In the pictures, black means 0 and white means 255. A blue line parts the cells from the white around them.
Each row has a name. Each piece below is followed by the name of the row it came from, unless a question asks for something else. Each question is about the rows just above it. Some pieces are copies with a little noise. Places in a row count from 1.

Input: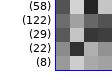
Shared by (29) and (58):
[197]
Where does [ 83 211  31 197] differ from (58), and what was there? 3, [37]

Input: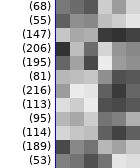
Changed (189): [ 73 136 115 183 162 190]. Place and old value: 6, [198]
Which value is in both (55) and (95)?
[205]
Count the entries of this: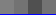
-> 4

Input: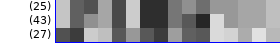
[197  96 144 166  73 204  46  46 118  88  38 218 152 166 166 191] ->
(43)
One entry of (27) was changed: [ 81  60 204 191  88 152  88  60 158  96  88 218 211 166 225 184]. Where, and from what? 14, [172]
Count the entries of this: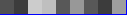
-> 9
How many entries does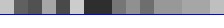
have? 16
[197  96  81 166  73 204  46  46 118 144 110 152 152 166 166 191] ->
(25)
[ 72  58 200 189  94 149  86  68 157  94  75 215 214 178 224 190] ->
(27)

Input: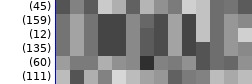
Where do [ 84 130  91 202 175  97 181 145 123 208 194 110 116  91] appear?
(45)
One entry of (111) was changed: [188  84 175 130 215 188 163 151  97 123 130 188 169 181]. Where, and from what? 14, [188]
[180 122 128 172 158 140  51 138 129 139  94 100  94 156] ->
(60)
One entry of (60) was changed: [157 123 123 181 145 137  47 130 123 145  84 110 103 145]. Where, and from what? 4, [175]

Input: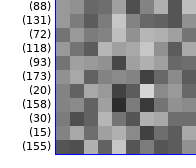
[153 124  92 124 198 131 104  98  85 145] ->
(131)
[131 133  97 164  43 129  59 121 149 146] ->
(158)
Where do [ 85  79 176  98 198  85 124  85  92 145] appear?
(155)
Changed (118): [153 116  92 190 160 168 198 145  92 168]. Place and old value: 4, [182]

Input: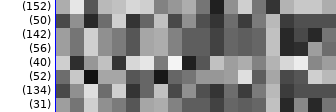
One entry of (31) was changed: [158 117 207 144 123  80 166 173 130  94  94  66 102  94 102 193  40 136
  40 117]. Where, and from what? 6, [86]
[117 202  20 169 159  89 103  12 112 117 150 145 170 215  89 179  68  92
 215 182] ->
(52)
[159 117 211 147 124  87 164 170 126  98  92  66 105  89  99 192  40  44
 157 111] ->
(56)
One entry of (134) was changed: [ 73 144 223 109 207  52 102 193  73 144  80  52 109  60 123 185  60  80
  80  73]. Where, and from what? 20, [80]
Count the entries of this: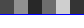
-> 6

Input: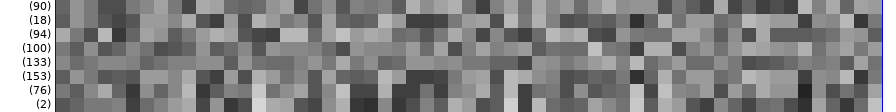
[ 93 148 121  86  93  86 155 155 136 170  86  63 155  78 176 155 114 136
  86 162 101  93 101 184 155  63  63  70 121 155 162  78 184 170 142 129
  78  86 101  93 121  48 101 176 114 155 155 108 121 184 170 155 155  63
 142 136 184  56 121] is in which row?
(153)
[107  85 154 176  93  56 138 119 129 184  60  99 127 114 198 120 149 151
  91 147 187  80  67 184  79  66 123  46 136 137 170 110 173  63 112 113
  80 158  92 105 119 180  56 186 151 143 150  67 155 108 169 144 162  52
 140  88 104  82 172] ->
(76)
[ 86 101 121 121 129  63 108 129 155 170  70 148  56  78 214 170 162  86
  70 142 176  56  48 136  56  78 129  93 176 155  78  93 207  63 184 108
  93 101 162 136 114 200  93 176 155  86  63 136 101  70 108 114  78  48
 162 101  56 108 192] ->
(2)
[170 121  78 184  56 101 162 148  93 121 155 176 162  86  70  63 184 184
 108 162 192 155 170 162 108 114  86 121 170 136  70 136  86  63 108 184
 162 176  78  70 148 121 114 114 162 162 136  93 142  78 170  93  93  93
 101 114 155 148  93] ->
(94)
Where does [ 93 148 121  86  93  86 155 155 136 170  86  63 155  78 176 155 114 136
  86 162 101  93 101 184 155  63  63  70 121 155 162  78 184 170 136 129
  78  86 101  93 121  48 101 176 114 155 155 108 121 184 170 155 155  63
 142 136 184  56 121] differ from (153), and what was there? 35, [142]
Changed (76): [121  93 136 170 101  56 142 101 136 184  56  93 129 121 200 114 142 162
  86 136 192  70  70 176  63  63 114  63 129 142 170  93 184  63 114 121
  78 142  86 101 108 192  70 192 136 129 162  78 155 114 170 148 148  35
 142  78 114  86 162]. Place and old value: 47, [155]

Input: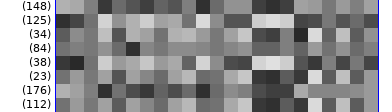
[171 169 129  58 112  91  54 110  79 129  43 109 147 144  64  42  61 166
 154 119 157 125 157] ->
(148)
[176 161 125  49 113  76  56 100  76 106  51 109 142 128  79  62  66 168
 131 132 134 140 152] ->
(176)
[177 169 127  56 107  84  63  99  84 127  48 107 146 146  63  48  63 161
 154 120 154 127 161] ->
(148)

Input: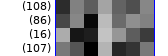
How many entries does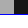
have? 2
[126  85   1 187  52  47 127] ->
(107)
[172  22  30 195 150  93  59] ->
(16)

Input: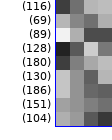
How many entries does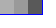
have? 3
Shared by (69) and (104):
[175]

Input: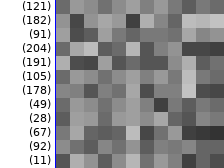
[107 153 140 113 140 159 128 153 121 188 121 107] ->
(105)
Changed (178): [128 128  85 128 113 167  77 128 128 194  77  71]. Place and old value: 1, [134]
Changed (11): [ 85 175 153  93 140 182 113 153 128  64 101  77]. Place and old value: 3, [147]
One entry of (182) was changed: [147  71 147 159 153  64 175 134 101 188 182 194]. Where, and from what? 4, [167]

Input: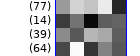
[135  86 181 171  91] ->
(39)
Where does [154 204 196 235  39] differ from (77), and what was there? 2, [211]
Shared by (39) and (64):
[88]

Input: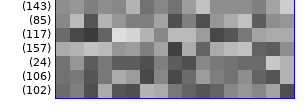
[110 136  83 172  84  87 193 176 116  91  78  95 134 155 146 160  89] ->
(102)
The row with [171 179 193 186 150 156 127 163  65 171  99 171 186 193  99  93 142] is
(157)
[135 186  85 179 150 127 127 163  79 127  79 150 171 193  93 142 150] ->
(85)

